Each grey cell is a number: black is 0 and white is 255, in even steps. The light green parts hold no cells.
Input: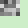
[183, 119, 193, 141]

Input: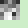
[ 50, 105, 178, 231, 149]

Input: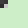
[55, 45]

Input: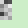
[ 81, 186, 168]

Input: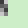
[201,  93]

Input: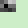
[186, 113,  65]

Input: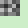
[108, 178, 199,  85]

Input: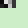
[ 55, 197]

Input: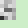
[208, 218, 105, 204]
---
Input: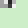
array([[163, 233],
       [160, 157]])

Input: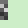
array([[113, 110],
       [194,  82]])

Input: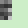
array([[135, 109],
       [ 67,  51]])

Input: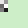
array([[232, 151],
       [103, 254]])

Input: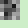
array([[ 89,  40],
       [154, 109]])

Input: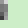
array([[151, 213],
       [119, 129]])

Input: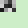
array([[193, 142],
       [209,  44]])

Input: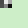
array([[ 73, 235],
       [ 78, 132]])

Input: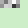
array([[174, 119],
       [148, 213]])
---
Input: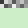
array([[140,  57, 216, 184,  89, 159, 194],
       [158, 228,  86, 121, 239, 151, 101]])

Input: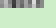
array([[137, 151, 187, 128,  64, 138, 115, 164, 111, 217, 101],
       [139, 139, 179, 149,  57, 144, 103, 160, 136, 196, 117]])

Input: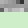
array([[160, 177, 169, 158, 149, 100,  50],
       [154, 157, 149, 152, 151, 155, 158],
       [141,  98, 191, 167, 188, 188, 205]])

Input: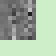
array([[102, 115, 109, 104, 103, 111, 133, 110, 169],
       [136, 123, 119,  94, 129, 105, 122, 145, 158],
       [105, 117, 119, 113,  80, 105,  85, 115, 192],
       [116, 106, 109, 104,  63, 140, 113, 128,  30],
       [109, 114, 111, 155, 133,  99,  98, 110, 162],
       [104, 111, 116, 132,  75,  93, 115, 130,  94],
       [125, 118, 117, 124, 149, 118, 124,  96, 157],
       [113, 123, 106, 115, 171, 115, 117, 161,  98],
       [ 96, 132, 108, 127, 157, 115, 128, 133, 134],
       [ 93, 119, 114,  93, 194, 115,  88, 108,  66]])

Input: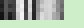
array([[118,  41,  87,  74,  69, 221, 231,  62, 219,  43, 142, 185, 208,
        212, 197, 137],
       [107,  30,  88,  51,  65, 212, 240,  68, 208,  38, 149, 204, 210,
        215, 181, 145],
       [118,  41,  87,  73,  69, 220, 231,  62, 218,  42, 142, 186, 208,
        212, 196, 138],
       [ 96,  20,  84,  31,  59, 202, 242,  72, 201,  37, 156, 217, 205,
        212, 172, 154],
       [ 92,  18,  82,  25,  57, 199, 241,  73, 200,  36, 159, 221, 202,
        211, 171, 157]])

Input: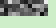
array([[234,  41,  85, 214, 127, 137,  49,  29,  96,  59,  63,  88],
       [112,  74,  52,  55,  68,  64, 170, 110,  19, 166, 178, 151],
       [ 44, 172,  20, 102,  68,  91,  99, 126, 103,  43,  97, 142],
       [ 98,  63,  38, 142, 173, 146,  88, 101,  94, 113, 160,  15]])

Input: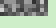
array([[ 74,  84, 148, 150, 149,  86,  82, 158, 151,  48,  88, 195],
       [ 83, 157,  75, 121, 163, 136,  78, 126, 129, 121,  75, 113],
       [ 90, 209, 118,  87, 169,  78,  59, 128,  96,  77,  69, 175],
       [129,  61,  73,  96,  82, 111, 158,  82, 117, 161, 102,  89]])

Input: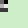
array([[  5, 108],
       [233, 181],
       [ 57,  59]])

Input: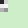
array([[209,  38],
       [246, 238],
       [149, 179]])
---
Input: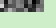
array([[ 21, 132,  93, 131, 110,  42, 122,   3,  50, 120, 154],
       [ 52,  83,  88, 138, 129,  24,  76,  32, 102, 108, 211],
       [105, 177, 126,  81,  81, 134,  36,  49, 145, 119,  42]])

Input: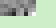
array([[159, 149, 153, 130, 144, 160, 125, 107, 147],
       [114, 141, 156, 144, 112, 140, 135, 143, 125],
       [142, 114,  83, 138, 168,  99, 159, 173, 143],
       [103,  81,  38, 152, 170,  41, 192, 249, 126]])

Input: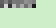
array([[128,  91, 121, 117, 120, 144, 136, 125,  98],
       [216,  51, 188, 120, 169, 111, 156,  26,  86]])

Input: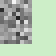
array([[129, 152, 244, 189, 148, 100, 159, 171],
       [173, 116, 153, 139, 171, 212, 152, 178],
       [165, 174, 157,  74, 120, 176, 169,  45],
       [139, 194,  81, 189, 118, 149, 139, 126],
       [194, 152, 140,  35, 120, 106, 127, 114],
       [126, 109, 114, 217,  79, 223, 126, 107],
       [145, 106,  99, 173, 136, 163, 140, 154],
       [139, 174, 195, 181, 151, 220, 196, 162],
       [159, 145, 148,  64, 207, 152, 148, 147],
       [165, 146, 194, 118,  96,  81, 190, 180],
       [ 97, 118, 121,  98, 194, 150, 137, 143]])

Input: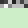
array([[ 69, 207,  32, 162,  69, 158,  51],
       [247, 134, 194, 191, 193,  59, 173]])

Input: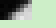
array([[  6,   7,   6,  11,  22,  38, 118,   7],
       [  9,   4,   8,  28,  77, 134, 192,   2],
       [  9,   9,  25,  86, 136, 208, 204,   9],
       [ 15,  55, 134, 193, 202, 214, 217,   4],
       [ 25,  80, 163, 208, 231, 214, 216,  10]])

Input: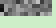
array([[118, 128, 105,  56,  98, 172, 109, 149, 193,  62, 118, 107, 125],
       [155, 138, 119, 163, 117, 118, 147,  75,  76, 110, 128,  80,  31],
       [159,  87, 123, 161, 157, 135, 127, 117, 121,  99, 101, 112,  16],
       [ 66, 111, 131, 147, 108,  88, 143, 125,  72, 174, 140, 170, 180]])
